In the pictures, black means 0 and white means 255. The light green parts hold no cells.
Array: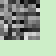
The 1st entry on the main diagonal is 152
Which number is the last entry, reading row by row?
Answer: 124
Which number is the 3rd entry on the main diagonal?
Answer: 81
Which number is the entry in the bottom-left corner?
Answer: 195
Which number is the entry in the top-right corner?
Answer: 81
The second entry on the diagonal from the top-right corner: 152
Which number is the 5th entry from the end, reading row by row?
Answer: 38
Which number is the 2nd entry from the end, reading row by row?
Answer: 137
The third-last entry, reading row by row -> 124
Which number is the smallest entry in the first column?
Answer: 53
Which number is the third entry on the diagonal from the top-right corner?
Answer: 109
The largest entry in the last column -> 222
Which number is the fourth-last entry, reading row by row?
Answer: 222
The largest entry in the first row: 179
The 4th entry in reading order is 53

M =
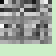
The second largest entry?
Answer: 239
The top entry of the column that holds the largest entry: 10
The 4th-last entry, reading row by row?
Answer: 177
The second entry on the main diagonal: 163
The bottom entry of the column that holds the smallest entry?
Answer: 177
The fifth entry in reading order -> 150
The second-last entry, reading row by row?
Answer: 124
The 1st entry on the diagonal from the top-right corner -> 67
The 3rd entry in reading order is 163
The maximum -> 252
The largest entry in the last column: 209
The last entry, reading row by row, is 150
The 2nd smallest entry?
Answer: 25
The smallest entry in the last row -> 108
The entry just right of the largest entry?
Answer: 40
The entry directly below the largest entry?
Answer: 177
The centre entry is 150
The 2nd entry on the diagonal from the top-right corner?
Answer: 108
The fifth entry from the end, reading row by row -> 177
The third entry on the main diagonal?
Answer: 67
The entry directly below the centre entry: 193
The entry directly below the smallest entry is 193
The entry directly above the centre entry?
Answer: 138
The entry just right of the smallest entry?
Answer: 224
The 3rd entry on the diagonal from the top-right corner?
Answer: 193
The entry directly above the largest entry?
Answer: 163
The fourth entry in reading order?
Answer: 79

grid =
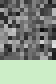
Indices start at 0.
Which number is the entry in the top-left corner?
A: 85
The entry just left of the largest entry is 98
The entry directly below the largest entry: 43
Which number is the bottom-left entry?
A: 72
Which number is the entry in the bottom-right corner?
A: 29
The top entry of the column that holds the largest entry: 112
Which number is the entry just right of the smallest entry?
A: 43
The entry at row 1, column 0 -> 43
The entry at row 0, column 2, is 85
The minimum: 13
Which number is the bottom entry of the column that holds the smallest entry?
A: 171
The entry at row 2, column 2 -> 72
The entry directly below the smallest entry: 156
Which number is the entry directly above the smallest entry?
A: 98
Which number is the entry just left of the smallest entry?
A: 98
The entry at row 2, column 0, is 171
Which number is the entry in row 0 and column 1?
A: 58

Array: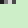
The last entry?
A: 73
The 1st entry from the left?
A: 29
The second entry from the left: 128

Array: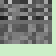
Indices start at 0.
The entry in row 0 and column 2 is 193
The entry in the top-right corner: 55
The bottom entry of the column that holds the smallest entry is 82
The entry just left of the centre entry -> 110
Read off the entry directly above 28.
110
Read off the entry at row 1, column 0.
110
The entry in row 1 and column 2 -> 95
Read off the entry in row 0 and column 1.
55
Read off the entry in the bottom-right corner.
95
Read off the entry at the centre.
110
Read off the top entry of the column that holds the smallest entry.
124
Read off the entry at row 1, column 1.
139
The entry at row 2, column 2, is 151
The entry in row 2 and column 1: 68
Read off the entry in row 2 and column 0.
55
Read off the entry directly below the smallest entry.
110

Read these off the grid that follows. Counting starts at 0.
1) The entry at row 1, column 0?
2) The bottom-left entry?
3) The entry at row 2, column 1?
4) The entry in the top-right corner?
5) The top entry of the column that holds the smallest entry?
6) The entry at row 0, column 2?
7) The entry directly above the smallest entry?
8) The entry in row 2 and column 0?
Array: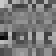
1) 201
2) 76
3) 92
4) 92
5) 201
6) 76
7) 63
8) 105

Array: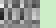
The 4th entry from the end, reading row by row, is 139
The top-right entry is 110
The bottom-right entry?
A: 139
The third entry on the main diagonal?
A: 110
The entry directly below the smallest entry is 196
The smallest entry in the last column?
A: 98
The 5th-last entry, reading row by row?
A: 139
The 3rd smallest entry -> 59
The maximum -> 238
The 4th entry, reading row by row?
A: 110
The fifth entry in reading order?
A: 98
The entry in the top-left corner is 196
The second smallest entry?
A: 43
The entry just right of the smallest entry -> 182
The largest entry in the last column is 182
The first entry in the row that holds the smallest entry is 31
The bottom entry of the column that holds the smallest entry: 126
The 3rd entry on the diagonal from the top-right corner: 139
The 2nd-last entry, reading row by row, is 155

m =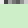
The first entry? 234
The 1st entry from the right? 204
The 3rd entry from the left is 162

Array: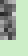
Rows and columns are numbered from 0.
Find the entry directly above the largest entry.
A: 126
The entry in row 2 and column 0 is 140
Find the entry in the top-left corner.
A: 69
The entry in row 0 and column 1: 126
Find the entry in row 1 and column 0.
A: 111
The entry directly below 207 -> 154
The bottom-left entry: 154
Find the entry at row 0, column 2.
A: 167
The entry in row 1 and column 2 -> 83
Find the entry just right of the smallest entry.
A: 53
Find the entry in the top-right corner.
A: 180

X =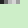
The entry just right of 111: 186
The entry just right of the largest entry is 158

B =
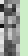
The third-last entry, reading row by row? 59
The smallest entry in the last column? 103
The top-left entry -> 230
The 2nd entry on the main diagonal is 132
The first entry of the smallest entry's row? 16
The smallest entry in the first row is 103
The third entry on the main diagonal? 87
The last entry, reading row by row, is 161
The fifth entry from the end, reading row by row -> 161
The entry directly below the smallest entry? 230
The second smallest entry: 31
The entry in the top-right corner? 145
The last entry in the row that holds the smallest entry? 161
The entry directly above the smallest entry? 175
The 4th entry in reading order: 145
